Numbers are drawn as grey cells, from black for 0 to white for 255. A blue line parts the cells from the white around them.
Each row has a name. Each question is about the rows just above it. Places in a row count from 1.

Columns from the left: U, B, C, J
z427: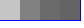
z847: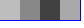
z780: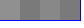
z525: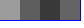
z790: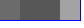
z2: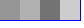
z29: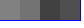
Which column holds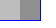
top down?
U
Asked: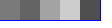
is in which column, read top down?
J
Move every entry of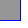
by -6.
[144]
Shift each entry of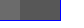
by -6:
[101  81  81]

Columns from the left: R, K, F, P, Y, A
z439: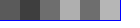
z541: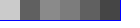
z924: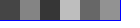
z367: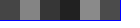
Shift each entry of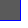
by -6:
[84]
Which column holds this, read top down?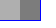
P
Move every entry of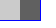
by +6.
[209 102]
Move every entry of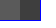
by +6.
[96 68]
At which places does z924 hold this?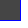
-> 1
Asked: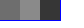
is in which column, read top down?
F

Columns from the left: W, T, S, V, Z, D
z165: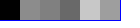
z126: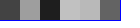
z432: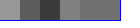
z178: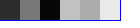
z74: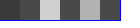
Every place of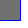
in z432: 5 6
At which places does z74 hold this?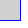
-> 3

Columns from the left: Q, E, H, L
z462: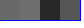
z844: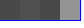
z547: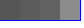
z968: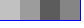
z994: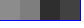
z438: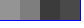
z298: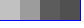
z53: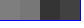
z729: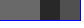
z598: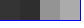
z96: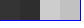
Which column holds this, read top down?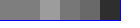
E
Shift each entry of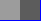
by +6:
[162  98]
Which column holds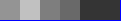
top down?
Q
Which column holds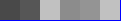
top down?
Q
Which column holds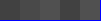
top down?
L
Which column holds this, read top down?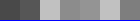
Q

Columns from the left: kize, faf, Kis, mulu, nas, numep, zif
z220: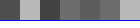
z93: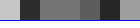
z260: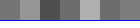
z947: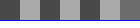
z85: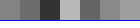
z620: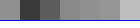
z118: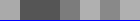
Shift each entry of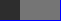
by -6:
[ 39 111 111]
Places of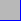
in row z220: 2 7
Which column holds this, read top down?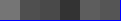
Kis
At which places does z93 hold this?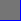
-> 3 4
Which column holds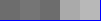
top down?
mulu
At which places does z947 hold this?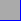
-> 2 4 6
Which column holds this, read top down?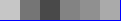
kize

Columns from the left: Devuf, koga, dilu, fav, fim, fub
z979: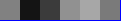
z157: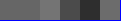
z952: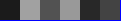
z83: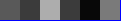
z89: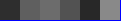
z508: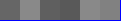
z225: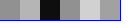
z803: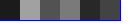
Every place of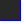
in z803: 5
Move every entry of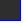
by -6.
[40]

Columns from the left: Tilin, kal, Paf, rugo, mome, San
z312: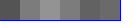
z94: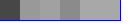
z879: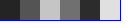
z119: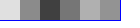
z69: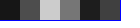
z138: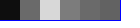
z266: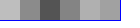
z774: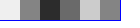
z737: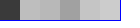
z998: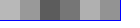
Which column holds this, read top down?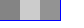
San
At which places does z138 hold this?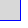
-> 3

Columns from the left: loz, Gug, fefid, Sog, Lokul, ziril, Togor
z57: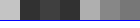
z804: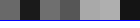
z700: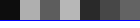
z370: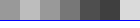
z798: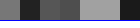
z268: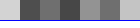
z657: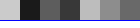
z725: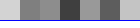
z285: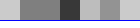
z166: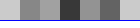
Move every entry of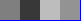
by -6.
[121  50 183 141]
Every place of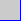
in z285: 1 7
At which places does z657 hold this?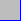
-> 5
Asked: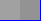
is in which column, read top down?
Lokul
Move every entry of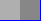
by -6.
[169 129]

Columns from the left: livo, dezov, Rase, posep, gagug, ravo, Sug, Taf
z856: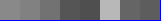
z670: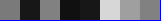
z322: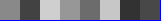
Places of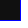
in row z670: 4
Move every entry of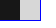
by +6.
[ 29 221]
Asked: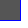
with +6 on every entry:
[91]
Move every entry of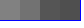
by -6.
[123 108  79  73]
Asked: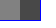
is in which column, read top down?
Taf
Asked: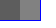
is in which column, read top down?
Taf

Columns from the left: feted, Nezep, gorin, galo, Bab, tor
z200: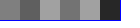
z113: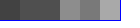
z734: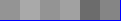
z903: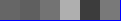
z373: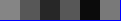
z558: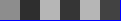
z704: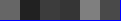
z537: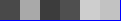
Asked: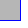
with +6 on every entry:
[188]
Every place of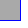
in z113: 6

